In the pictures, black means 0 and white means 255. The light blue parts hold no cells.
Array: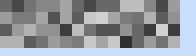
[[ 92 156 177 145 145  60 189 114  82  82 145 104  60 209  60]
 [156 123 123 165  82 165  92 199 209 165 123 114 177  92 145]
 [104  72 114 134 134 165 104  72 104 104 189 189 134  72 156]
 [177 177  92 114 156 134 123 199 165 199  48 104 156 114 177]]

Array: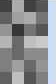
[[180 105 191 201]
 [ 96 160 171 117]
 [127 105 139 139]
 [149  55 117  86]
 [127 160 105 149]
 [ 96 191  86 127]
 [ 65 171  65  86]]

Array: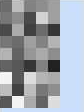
[[243  87 220 179 170]
 [189  65 189 119 141]
 [ 87 243 170  99 220]
 [119 108 159 130 179]
 [179  99 150 170 141]
 [108 189 130 141 159]
 [119 141  75 210 159]
 [ 75 170  65 108  54]
 [ 99  87  54 130  33]]

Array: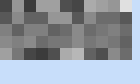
[[138 128 138 108 119 119 138 119 128 119  98]
 [128  98 128 128  98 108 138 108 119 128 108]
 [ 88 138  98  98 150 150  88 138 108 108  88]
 [160 119  70  59  79 171 183  98  79 138 108]
 [ 70 150  59 160 160  79  70 171 160 150 224]]

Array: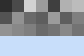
[[ 45  74 210 155  63 177 188]
 [146 136 127 106 115 136 115]
 [ 83 146 106  94 155  94 127]]

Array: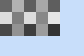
[[220 126 220 136 229]
 [103 178  94 167  94]
 [ 72 146  62 156  51]]

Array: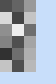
[[217  68 196]
 [196  79 184]
 [ 49 110 175]
 [131  79 164]
 [ 79 100 153]
 [143 237 110]]
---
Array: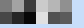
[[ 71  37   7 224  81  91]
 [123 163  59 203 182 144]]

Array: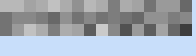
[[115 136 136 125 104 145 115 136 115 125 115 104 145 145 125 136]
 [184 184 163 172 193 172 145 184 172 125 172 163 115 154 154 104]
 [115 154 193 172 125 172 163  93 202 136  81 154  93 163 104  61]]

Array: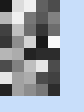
[[182 172  35  44  44]
 [ 65 191 109  54 109]
 [182 240 119  88 129]
 [ 35 161 141 119  44]
 [230 161 172  76  65]
 [ 76 129 191 230  76]
 [ 54 141 211  25 250]
 [ 25 220 240  97  76]]

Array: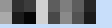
[[170  26   5 209  72 138  82  26]
 [149  48  60 209  93 126  93  38]]

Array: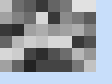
[[161 100  35  68  68  68 120 194]
 [215 205  68  45  80 109 183 150]
 [194 109  91  56 100 120 225 225]
 [161 130 109 215  56 139 120  91]
 [ 56  45 161 173 150 161 173 130]
 [100 183 205 194 215 215  56  80]]

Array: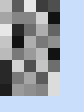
[[ 40 209  79 197 110]
 [231  40 110 174 100]
 [165 133 133 209  18]
 [ 29 154 143 133 220]
 [186 121 154 186  18]
 [ 40 121 165  91 220]
 [197  18 174 121 143]
 [197  91 231  61  79]]

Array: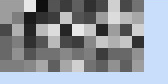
[[157 126  27  48  60 198  84  72 157 220 186 167]
 [ 72 176  37 186 220  37 231 198  37 157  72 208]
 [104 126  48  84 186  72  60 136 198 176 198  48]
 [104 145  84 114 114 136 114 126  60 104 104 145]
 [126 126 136 167  95 167 208 114  95 145  95 157]
 [157 157 231  15  84  60  95  48  72 208  72 114]]
